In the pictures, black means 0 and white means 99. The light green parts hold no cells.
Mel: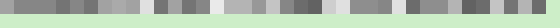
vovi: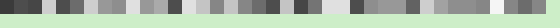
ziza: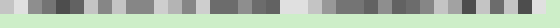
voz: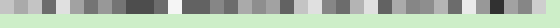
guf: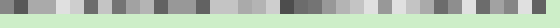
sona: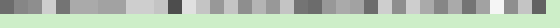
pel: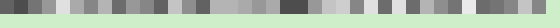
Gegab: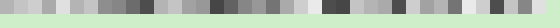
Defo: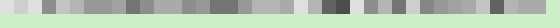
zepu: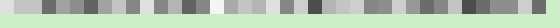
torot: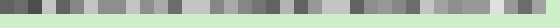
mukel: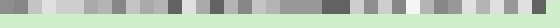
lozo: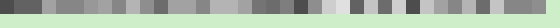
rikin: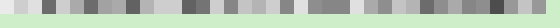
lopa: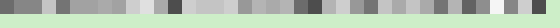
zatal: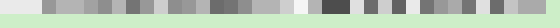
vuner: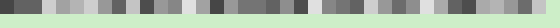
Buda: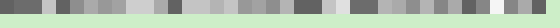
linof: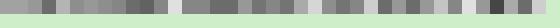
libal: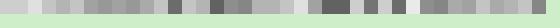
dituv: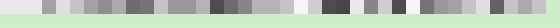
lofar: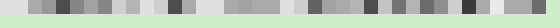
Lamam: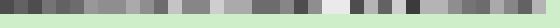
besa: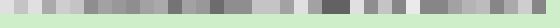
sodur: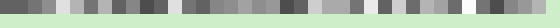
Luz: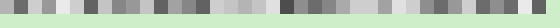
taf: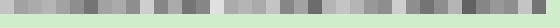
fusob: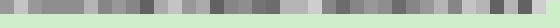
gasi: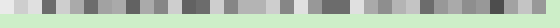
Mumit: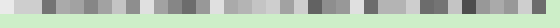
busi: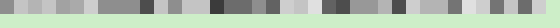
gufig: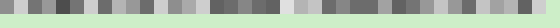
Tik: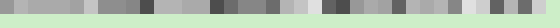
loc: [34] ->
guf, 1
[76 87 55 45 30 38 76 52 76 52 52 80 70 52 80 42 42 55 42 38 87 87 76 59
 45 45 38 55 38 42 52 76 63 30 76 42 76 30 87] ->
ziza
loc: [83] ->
linof, 22
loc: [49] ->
lozo, 20
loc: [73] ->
besa, 34

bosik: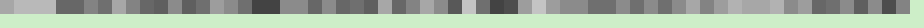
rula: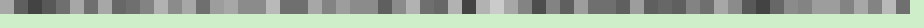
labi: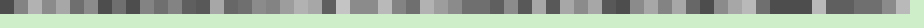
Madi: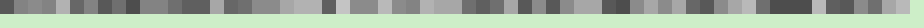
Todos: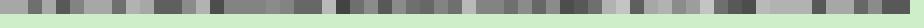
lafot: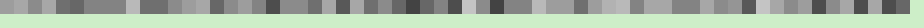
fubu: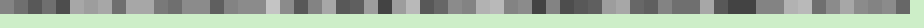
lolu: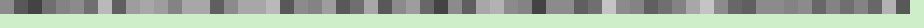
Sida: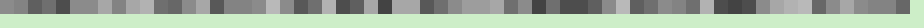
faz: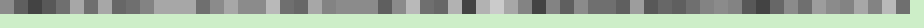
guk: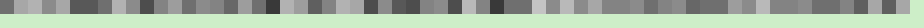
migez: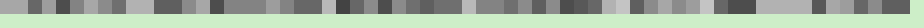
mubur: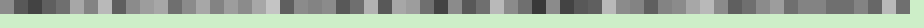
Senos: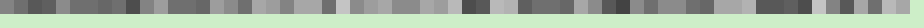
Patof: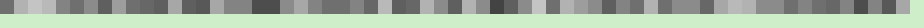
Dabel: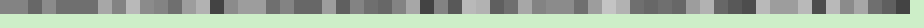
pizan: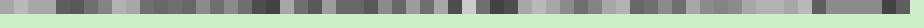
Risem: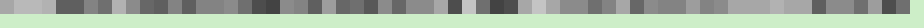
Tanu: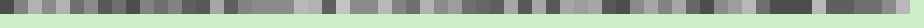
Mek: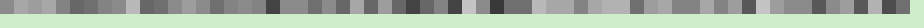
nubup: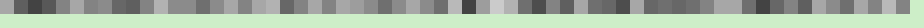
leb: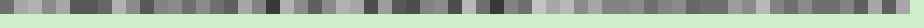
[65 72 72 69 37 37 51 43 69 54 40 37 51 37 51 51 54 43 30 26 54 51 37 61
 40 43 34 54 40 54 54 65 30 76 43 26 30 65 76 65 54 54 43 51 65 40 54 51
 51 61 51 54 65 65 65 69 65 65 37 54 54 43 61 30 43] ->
Risem
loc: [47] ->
fubu, 11
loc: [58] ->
lafot, 52

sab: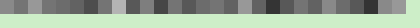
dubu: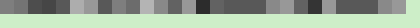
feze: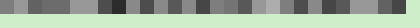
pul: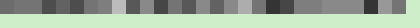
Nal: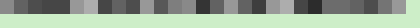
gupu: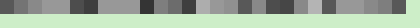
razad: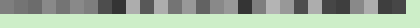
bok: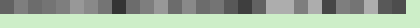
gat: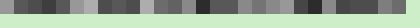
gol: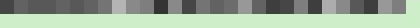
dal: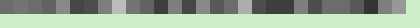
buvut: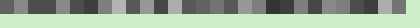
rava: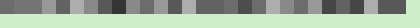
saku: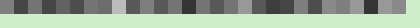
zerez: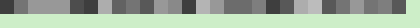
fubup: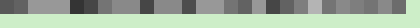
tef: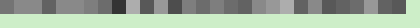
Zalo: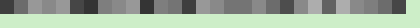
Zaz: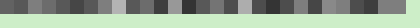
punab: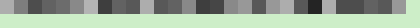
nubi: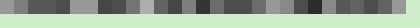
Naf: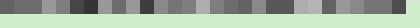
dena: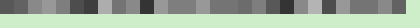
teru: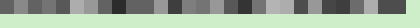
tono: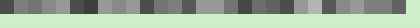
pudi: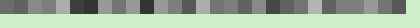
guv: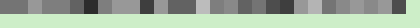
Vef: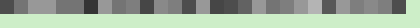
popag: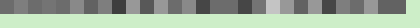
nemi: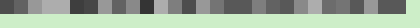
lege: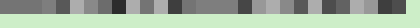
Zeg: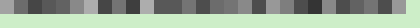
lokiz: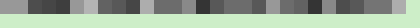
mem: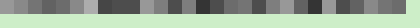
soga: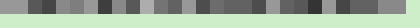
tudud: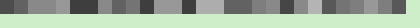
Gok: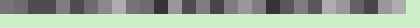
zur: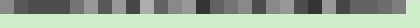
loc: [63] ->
Zeg, 0
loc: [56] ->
gupu, 16

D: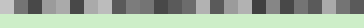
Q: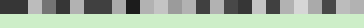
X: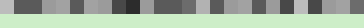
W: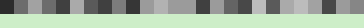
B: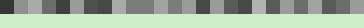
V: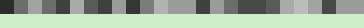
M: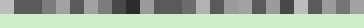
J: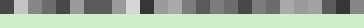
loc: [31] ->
B, 6
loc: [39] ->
W, 16
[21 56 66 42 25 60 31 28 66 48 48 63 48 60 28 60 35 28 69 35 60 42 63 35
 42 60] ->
B
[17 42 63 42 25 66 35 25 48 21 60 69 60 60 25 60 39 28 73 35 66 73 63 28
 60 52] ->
W
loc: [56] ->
B, 1

